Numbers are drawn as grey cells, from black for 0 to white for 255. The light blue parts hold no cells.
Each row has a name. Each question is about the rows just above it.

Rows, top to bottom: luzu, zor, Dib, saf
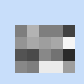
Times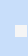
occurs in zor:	1
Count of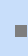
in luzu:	3
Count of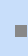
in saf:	1

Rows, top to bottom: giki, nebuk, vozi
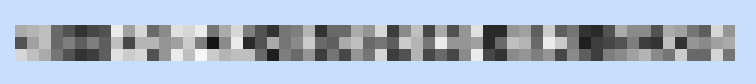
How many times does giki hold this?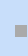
6
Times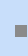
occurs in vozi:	5

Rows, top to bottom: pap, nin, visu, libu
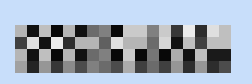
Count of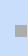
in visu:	1
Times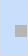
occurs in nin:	4
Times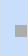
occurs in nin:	0
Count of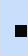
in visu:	4

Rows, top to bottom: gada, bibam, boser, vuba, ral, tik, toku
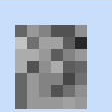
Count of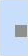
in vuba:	1
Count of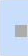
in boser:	2
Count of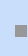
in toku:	4

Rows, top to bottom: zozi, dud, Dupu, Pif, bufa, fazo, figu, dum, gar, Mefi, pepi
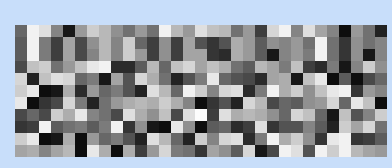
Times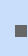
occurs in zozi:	1
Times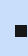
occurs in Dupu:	2
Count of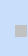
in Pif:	5
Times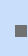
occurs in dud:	3
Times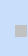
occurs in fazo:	1
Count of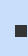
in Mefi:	2

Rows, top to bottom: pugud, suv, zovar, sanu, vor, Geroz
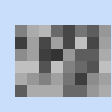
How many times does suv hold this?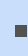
0
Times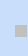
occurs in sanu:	4
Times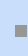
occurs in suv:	0
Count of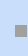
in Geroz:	0
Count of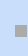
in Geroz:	4

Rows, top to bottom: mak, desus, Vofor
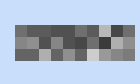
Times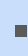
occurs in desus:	0
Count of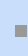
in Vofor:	1
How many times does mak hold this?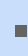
0
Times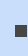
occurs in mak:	1
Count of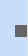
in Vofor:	4
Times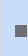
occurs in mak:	3

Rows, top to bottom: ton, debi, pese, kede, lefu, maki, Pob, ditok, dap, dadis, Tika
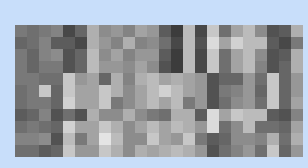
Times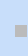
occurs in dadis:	2
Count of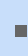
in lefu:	4
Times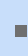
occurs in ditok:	2
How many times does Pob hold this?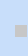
2
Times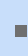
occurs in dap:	5
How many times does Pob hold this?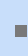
4
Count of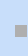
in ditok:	4

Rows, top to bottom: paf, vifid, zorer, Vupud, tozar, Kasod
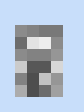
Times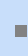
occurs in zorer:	2
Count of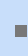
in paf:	2
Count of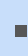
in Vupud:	2
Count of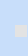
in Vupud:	0

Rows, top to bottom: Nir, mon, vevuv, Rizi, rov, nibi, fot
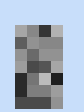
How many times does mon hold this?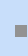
1
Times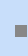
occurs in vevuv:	0

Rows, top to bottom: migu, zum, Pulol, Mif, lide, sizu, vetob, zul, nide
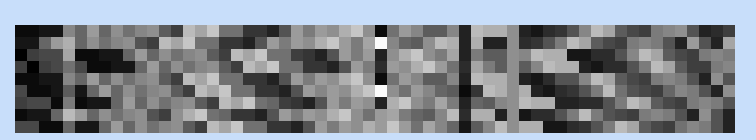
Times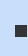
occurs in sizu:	4
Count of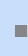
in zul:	3
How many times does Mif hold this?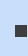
5
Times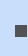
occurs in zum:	5
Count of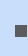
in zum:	2
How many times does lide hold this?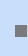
3
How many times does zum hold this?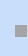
4

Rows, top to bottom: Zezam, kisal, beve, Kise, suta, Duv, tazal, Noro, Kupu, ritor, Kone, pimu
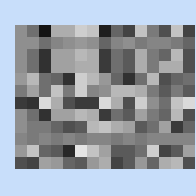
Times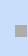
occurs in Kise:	5
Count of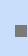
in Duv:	4
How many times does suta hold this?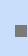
0

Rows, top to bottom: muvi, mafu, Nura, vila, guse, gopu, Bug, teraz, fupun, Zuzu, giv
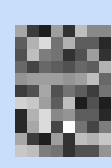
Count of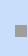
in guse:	4
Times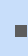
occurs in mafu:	3
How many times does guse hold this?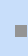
2

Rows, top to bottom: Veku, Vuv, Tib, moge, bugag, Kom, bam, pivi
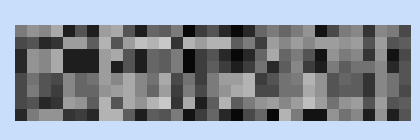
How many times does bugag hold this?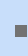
6
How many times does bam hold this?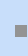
4
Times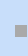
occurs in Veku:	2
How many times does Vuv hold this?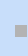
5
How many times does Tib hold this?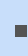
3
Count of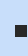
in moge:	3
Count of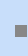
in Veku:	3

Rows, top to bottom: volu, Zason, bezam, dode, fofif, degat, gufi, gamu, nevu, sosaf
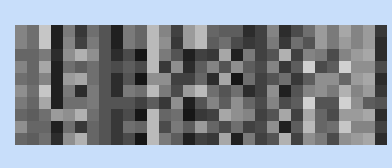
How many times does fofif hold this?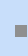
4
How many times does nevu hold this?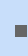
6
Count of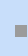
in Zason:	4
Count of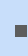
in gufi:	4

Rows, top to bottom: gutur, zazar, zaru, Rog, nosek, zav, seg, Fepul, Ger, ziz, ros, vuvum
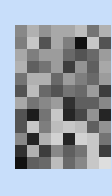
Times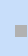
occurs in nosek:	2
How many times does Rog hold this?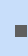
2
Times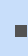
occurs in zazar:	2
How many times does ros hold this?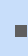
1
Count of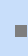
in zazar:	2
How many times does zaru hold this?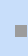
3

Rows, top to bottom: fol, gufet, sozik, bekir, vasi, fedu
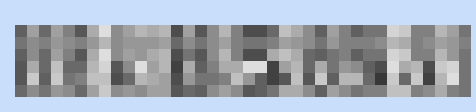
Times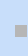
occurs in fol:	4
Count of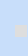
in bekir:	4
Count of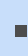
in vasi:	2

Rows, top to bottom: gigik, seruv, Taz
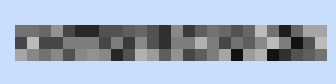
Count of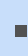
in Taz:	3
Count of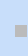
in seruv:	3
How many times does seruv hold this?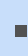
2

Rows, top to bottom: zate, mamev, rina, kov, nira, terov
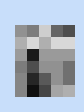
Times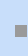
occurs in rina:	4
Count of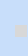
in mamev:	3
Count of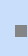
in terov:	1

